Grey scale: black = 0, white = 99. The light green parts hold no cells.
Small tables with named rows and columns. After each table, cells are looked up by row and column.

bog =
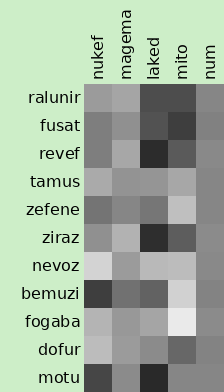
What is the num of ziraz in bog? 54
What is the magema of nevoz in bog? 60
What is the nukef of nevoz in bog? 82
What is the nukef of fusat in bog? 49
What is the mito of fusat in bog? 24
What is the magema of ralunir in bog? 64
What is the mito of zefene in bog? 74
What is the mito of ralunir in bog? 30
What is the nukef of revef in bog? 49
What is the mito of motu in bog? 52

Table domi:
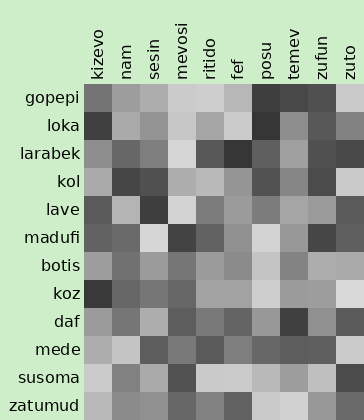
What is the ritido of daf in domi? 47
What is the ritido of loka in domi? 64
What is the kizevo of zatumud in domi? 72
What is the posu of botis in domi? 76
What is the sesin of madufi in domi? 83
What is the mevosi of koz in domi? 40
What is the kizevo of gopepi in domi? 45
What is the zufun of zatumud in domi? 59
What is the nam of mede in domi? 76
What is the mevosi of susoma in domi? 32
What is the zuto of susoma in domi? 29
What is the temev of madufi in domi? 59
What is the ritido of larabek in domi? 34
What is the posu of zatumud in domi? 78
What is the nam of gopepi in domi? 61
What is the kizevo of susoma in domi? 79
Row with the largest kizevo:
susoma

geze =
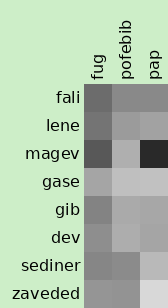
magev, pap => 16
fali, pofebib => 53
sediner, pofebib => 54
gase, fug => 64
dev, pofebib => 67
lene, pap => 63
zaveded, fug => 58
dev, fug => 55
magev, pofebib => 68
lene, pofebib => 60
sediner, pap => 72
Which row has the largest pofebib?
gase

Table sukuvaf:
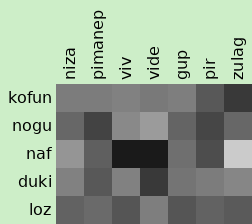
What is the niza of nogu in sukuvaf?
40
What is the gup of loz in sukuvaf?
33
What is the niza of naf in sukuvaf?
58
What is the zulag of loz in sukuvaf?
35
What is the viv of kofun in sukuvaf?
50
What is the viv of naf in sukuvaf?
10
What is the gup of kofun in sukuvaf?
49
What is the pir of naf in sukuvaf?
30
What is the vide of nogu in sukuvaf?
60
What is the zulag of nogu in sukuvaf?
40
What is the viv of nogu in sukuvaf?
53
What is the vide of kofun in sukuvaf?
47
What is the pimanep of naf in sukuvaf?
37
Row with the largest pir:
duki

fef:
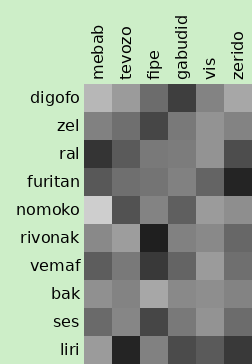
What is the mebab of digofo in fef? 71
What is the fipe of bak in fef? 65
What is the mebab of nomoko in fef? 80
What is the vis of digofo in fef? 51
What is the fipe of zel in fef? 27
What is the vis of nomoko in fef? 60
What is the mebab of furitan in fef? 34
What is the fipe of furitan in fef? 45

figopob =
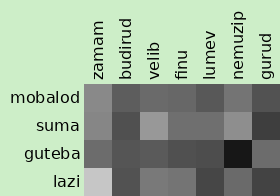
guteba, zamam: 42
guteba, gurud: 42
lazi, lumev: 27
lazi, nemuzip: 41
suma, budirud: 31
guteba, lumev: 30
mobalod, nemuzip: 45
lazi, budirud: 32
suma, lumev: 43
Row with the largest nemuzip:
suma

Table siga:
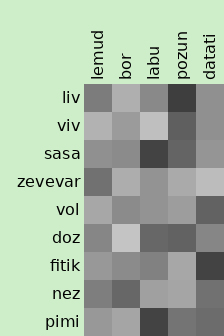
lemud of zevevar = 44
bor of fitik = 54
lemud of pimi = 59
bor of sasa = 54
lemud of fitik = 59
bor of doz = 76
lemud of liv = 48
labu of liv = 53
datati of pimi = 42
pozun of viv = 37
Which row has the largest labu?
viv

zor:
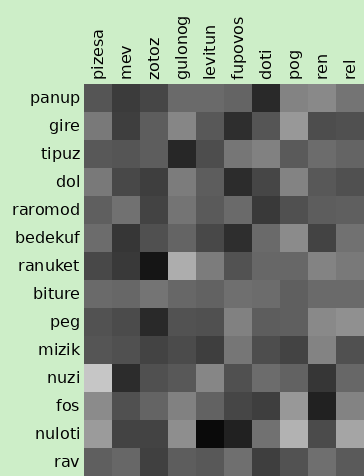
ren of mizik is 51
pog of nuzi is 38
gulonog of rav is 36
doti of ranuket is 40
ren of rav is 43
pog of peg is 37
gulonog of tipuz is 15
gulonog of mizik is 29
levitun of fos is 38
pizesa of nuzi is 77
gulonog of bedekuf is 39
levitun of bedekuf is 28
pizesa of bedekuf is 42
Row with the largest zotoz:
biture

